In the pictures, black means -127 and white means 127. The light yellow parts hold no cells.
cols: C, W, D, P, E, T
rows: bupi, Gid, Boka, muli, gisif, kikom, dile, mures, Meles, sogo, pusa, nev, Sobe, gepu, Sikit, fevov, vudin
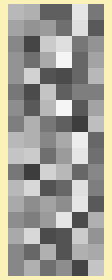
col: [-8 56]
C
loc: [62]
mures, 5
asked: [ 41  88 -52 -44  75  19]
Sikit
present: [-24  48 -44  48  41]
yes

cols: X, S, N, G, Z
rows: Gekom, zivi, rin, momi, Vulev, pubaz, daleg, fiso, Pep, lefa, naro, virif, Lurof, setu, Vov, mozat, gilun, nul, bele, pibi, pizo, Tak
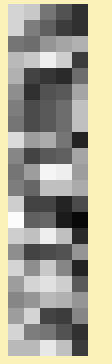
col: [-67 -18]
Z
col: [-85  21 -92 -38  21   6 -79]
Z
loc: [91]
Pep, 0
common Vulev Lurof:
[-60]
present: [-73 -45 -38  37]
no

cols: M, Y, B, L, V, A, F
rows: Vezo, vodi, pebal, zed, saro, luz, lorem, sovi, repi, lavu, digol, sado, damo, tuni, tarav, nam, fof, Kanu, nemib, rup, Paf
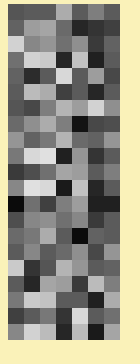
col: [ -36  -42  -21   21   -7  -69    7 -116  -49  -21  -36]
M
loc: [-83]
saro, 1
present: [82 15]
yes
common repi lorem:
[52]
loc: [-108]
sovi, 4
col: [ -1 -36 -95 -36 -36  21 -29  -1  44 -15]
F

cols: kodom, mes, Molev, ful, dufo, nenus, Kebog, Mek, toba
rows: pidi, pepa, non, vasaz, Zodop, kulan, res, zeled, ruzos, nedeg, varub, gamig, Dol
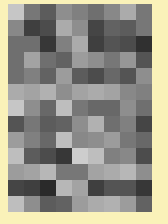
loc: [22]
vasaz, 7
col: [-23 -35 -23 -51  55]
Molev
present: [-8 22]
yes
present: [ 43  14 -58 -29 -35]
yes

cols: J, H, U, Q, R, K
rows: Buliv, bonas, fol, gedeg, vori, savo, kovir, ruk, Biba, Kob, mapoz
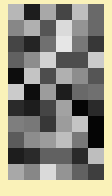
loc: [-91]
fol, 1
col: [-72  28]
U

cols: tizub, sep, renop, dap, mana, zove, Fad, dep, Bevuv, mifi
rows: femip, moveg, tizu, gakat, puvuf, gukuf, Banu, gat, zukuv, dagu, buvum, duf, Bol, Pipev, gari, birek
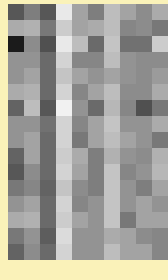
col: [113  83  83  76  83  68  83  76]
dap
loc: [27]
puvuf, 9
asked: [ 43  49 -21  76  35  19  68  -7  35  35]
Pipev
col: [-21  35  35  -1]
zove

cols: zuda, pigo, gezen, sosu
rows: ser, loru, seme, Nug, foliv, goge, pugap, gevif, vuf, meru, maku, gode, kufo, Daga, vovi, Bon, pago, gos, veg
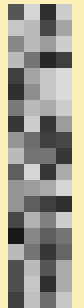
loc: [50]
Daga, 1
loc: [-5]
pugap, 0
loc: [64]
veg, 1
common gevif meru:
[-72]

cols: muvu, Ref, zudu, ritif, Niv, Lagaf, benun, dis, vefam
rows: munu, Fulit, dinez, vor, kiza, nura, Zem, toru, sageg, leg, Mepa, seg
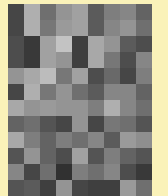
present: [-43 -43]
no
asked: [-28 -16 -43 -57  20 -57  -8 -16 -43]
toru
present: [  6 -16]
yes
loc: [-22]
kiza, 6
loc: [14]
sageg, 8

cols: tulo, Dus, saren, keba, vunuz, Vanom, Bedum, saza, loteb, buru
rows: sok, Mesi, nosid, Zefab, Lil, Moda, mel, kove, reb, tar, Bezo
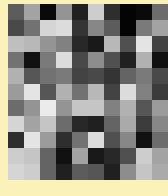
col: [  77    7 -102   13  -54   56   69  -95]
Vanom
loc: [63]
nosid, 0
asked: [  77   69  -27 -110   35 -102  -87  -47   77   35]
tar
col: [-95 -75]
vunuz
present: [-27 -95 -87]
no

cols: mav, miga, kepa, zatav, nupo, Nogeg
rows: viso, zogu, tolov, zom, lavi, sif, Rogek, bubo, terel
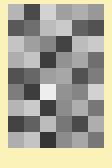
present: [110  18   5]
yes
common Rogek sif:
[-66]
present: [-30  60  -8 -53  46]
yes
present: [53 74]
yes
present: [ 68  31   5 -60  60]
yes
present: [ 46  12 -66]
no

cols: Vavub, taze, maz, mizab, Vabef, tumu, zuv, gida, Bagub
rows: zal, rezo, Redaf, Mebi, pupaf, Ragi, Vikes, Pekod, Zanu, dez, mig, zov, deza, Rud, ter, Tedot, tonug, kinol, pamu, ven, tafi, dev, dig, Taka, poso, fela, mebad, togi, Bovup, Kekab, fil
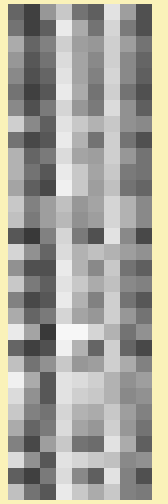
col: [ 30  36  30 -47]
tumu
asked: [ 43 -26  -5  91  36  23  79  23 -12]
mebad
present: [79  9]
yes
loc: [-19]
togi, 5
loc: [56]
Rud, 3

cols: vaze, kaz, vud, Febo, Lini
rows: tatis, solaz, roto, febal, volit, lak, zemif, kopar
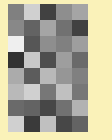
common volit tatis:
[0]
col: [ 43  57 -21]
vaze
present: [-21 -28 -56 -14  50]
yes
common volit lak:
[57]
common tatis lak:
[80]
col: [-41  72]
kaz

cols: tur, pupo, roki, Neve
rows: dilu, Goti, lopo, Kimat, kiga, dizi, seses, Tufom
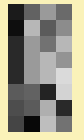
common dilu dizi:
[-29]
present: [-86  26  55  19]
yes
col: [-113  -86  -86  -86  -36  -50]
tur
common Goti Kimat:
[55]

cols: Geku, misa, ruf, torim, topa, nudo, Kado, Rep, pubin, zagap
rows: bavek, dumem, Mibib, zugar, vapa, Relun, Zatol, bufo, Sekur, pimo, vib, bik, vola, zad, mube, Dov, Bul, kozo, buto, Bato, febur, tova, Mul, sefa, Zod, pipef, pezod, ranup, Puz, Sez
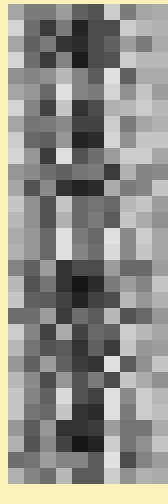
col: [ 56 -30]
Kado
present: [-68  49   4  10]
yes
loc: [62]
pipef, 9
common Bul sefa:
[-52]
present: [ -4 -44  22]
no

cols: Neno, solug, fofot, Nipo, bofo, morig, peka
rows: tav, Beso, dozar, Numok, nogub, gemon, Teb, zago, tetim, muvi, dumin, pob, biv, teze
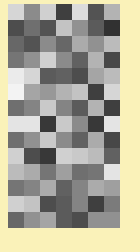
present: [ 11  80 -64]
yes
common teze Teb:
[-36]
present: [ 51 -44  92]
no
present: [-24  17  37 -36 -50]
yes
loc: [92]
tav, 4
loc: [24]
gemon, 2
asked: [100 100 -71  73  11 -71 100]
zago

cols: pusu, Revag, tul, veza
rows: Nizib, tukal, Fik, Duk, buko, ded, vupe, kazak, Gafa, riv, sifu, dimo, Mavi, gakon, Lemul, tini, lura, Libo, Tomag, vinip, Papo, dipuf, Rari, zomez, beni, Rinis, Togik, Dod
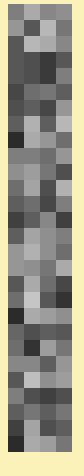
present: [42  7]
yes
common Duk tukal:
[-40]
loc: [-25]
Papo, 0
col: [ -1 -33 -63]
pusu

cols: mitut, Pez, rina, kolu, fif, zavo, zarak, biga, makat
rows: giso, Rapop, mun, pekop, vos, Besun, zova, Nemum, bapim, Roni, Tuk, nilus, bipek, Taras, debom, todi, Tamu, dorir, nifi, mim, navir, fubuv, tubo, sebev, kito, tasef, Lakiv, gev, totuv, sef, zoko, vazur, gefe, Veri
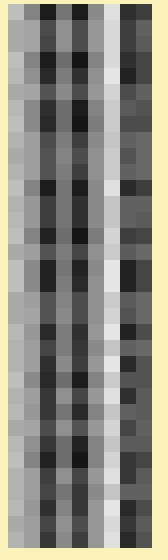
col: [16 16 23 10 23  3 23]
zavo
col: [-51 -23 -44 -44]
makat

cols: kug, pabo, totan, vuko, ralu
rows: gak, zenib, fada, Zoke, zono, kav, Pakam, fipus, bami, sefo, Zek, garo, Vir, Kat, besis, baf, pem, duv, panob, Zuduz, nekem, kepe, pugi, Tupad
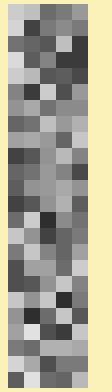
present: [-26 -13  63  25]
yes
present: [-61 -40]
yes
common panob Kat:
[-81]
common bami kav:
[25]
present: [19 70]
yes
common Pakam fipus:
[-13]
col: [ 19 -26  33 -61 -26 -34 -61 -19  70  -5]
kug

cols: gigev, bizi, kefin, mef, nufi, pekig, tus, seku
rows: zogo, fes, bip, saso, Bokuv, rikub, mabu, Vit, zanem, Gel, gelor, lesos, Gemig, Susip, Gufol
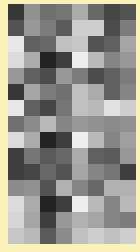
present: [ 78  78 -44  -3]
no
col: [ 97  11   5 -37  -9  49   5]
tus
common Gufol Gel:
[-37]
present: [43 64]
no
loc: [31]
zanem, 7

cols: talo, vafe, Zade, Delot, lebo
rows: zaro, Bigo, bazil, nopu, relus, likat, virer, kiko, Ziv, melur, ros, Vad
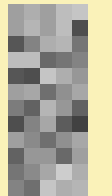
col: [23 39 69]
Zade
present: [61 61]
yes
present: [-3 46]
no
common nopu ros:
[-10]
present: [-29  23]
yes

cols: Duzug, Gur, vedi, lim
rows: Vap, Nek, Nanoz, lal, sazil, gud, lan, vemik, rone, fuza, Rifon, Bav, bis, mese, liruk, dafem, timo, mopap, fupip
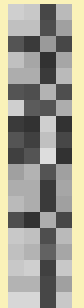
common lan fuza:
[-43]
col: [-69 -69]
vedi
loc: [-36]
lan, 1
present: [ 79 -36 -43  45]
yes

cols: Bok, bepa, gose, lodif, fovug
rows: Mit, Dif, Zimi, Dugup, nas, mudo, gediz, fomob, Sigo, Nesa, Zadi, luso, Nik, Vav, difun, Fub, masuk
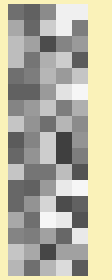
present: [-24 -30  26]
yes
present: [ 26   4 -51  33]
no
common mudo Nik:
[-30]
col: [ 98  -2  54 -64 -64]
lodif
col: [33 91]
lodif
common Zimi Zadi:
[61]

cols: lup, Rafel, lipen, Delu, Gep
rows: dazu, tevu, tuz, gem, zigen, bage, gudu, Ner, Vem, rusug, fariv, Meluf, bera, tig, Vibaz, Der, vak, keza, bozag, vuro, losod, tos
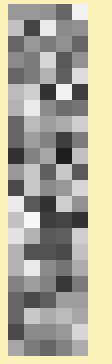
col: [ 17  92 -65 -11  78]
Gep
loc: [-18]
gudu, 3
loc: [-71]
keza, 3
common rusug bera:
[-77]

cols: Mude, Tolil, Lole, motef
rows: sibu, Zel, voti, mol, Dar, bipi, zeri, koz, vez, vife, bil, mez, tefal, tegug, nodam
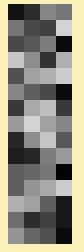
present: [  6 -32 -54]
yes
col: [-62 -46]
Lole

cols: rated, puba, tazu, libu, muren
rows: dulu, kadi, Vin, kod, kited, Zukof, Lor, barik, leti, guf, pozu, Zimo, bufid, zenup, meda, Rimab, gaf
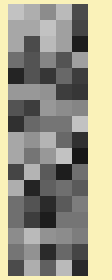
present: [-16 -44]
yes
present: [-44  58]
no
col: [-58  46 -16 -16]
rated
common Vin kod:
[32]
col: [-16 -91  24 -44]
rated
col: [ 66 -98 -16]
libu

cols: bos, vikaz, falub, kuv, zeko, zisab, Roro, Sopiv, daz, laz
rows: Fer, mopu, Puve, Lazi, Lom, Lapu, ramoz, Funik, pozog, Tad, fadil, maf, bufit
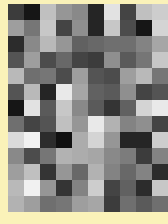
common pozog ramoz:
[84]
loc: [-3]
Tad, 7
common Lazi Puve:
[-23]
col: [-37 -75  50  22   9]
Roro

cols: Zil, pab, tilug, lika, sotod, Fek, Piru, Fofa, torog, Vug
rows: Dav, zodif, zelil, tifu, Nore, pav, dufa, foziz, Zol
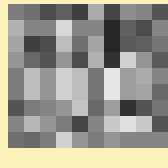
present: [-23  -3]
yes
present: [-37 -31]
yes
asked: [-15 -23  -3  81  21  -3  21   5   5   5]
Zol
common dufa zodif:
[5]
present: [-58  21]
no
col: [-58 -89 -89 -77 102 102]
Piru
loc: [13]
Dav, 7

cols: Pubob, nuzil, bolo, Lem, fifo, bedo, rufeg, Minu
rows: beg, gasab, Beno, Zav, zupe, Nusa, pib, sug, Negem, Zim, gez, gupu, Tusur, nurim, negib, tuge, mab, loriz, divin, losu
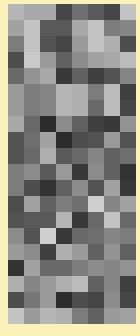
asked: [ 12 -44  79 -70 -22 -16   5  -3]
negib
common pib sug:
[-22]
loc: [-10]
divin, 1

